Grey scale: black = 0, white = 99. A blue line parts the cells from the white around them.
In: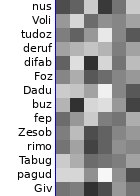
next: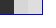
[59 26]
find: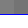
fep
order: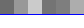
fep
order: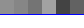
rimo

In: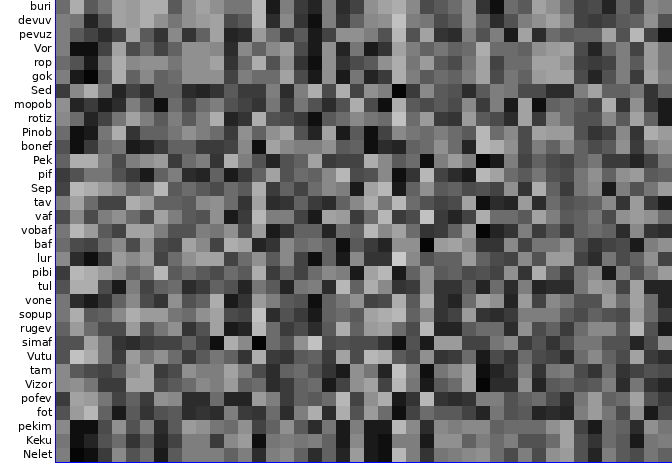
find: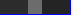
pofev
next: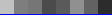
[32 49]
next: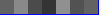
[67 10]
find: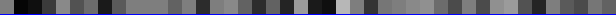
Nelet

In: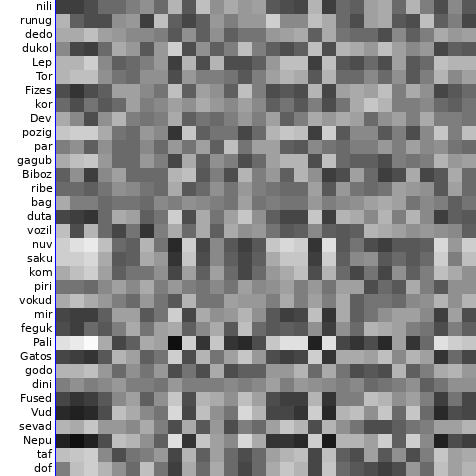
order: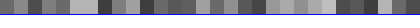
nili
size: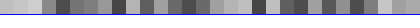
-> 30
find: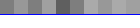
Dev
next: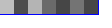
[56 37]
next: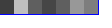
[59 59]
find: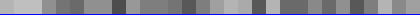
Tor
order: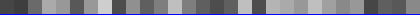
dukol

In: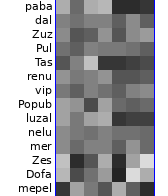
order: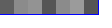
Zuz
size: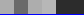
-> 6
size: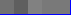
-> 5
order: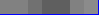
dal
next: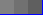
[50 54]

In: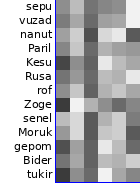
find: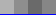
Zoge
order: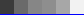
tukir

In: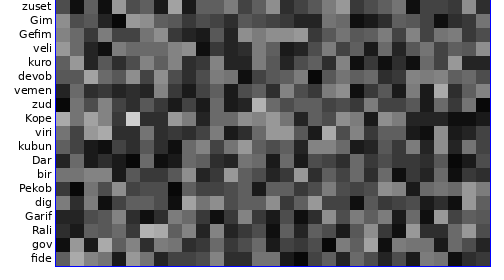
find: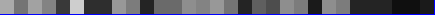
Kope
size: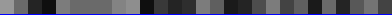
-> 28
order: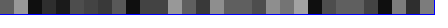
dig
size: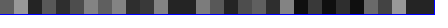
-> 31
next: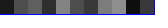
[34 10]
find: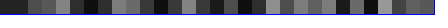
Garif
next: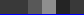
[59 37]

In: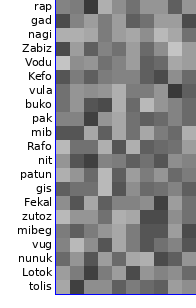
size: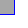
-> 1
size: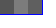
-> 3
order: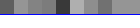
rap

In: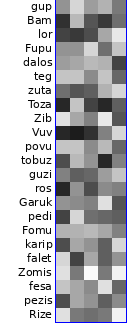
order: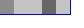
teg
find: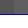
zuta
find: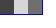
pedi
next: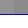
[50 87]
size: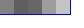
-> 5
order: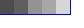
karip
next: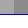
[87 40]

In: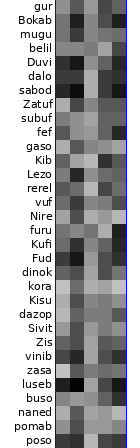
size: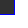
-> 1
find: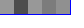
Sivit
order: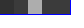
dalo

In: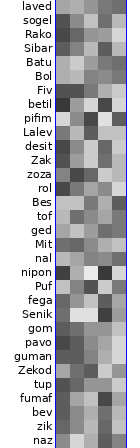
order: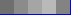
nal
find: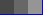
Rako
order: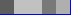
Bes

